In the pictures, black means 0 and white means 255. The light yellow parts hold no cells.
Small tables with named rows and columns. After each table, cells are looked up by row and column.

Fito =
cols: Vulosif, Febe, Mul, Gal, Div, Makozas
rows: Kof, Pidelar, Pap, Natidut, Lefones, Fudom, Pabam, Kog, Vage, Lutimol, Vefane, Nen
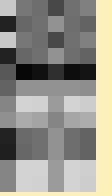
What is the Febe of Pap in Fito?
118
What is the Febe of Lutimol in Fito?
104
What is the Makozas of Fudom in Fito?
141
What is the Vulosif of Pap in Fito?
200
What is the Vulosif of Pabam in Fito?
132
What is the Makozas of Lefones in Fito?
20
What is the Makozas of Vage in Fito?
99
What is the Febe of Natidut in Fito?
104
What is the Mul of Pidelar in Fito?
112
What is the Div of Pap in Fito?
112
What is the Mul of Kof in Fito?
110
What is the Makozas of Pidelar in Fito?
99
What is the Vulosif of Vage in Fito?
33
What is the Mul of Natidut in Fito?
112
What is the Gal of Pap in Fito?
71
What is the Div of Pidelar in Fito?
110
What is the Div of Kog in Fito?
166

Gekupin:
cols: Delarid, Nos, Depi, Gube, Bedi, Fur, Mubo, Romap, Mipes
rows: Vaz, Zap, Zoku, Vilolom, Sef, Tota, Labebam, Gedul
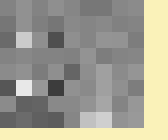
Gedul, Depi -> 96
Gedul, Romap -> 147
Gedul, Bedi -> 134
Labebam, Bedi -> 137
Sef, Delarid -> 139
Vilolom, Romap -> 132
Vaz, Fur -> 119
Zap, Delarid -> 118
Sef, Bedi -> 101
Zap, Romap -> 129
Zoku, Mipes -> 125
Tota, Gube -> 60
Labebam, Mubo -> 166
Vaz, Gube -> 143
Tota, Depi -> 151
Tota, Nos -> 232
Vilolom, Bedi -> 129
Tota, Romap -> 144
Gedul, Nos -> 107
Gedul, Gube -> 92
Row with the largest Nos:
Tota

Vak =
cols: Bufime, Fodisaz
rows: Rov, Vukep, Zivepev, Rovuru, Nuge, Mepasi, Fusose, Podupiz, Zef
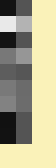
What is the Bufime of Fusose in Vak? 130
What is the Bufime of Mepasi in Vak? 121
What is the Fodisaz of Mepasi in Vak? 107
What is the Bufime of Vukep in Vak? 233
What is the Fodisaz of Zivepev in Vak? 84
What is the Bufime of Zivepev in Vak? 20
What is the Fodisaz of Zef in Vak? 84
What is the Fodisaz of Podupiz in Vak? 84
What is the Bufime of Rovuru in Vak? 120
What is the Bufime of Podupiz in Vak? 17
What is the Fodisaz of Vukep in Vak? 179
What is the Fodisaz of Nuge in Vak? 86
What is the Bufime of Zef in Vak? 18
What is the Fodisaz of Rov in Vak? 84
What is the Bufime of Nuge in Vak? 93
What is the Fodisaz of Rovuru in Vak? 150
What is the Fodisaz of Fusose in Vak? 108

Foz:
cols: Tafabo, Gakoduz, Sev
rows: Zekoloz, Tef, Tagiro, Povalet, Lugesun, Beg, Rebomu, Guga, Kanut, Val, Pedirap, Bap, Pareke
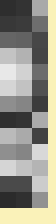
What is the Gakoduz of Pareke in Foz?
48
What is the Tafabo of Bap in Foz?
74
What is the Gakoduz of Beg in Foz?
194
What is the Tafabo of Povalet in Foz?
195
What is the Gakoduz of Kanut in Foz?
170
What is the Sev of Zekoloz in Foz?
169
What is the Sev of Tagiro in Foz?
71
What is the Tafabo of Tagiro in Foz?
101
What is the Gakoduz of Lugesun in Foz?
210
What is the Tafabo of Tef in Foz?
56
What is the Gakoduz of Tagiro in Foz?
98
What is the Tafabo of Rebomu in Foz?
142
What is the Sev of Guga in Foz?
171

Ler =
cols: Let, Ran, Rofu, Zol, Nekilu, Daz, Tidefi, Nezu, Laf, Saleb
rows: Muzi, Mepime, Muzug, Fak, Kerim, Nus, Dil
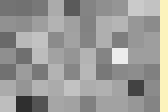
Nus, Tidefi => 177
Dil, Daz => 127
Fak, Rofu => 187
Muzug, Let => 105
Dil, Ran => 47
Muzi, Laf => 202
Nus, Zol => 171
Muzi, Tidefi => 142
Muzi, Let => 115
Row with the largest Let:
Dil

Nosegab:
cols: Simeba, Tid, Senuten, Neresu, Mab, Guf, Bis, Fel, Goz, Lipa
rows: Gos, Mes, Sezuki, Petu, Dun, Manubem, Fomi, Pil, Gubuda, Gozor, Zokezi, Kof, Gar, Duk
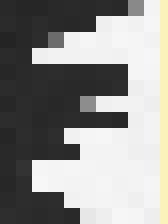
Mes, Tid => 40
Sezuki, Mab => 242
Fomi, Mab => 42
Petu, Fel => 241
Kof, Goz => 243
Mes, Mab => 40
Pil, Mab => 44
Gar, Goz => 239
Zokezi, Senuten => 245
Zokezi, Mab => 245
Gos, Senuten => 38
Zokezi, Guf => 244

